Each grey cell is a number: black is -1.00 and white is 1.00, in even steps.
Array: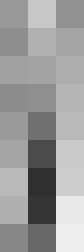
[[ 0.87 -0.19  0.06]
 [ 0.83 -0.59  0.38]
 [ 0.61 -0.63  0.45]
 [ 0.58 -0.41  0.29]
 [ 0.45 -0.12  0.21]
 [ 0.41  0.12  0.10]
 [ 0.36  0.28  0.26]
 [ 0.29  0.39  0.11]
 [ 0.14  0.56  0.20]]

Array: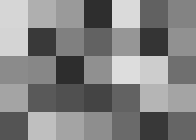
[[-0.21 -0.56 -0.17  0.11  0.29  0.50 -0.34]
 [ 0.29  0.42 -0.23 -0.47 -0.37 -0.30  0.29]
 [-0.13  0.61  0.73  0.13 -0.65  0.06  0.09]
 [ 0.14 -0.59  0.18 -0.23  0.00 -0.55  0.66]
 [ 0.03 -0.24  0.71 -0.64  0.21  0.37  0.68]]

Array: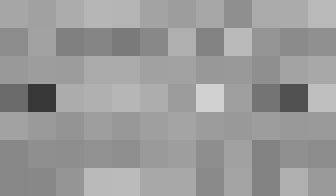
[[ 0.21  0.38  0.03  0.29  0.08  0.32  0.32  0.47  0.45  0.17  0.07  0.06]
 [ 0.10  0.13  0.02  0.26  0.11  0.24  0.21  0.12  0.14  0.11  0.12  0.07]
 [ 0.21  0.20  0.23  0.20  0.22  0.29  0.25  0.19  0.24  0.16  0.21  0.27]
 [ 0.50 -0.37 -0.09  0.25  0.64  0.22  0.36  0.43  0.38  0.35 -0.57 -0.16]
 [ 0.32  0.28  0.12  0.20  0.19  0.27  0.26  0.34  0.33  0.22  0.23  0.20]
 [ 0.13  0.09  0.17  0.46  0.02  0.37  0.07 -0.04  0.04  0.00  0.27  0.10]
 [ 0.45  0.34  0.33  0.12  0.31  0.23  0.28  0.41  0.43  0.35  0.26  0.30]]

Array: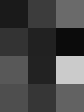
[[-0.23 -0.58 -0.39]
 [ 0.59 -0.73 -0.31]
 [-0.91 -0.74 -0.60]
 [-0.17 -0.53 -0.80]]

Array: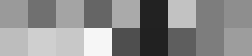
[[ 0.23 -0.02 -0.26 -0.74 -0.39  0.93  0.57  0.62  0.48]
 [ 0.11 -0.02  0.52 -0.73  0.33 -0.21  0.29 -0.12  0.21]]

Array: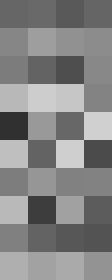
[[ 0.15  0.33  0.27  0.37]
 [-0.35 -0.32 -0.22  0.00]
 [-0.28  0.26 -0.52  0.45]
 [ 0.02  0.01  0.18 -0.02]
 [-0.41  0.62 -0.22  0.50]
 [ 0.63 -0.19  0.20 -0.62]
 [ 0.03  0.55  0.61  0.44]
 [ 0.07 -0.39 -0.22 -0.03]
 [ 0.10  0.14  0.24  0.05]
 [-0.21 -0.30 -0.18 -0.20]]

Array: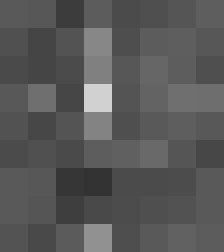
[[-0.28 -0.24 -0.30 -0.39  0.14 -0.29 -0.43 -0.35]
 [-0.30 -0.36 -0.38 -0.40 -0.43 -0.51 -0.33 -0.30]
 [-0.30 -0.40 -0.41 -0.41 -0.60 -0.58 -0.32 -0.30]
 [-0.44 -0.33 -0.18 -0.25 -0.27 -0.42 -0.37 -0.41]
 [-0.31 -0.26 -0.30 -0.38  0.03 -0.34 -0.44 -0.36]
 [-0.14 -0.13 -0.22 -0.34  0.64 -0.45 -0.13 -0.31]
 [-0.38 -0.27 -0.20 -0.32  0.00 -0.41 -0.46 -0.42]
 [-0.32 -0.26 -0.28 -0.39  0.06 -0.35 -0.46 -0.37]
 [-0.26 -0.33 -0.38 -0.41 -0.28 -0.53 -0.32 -0.30]]
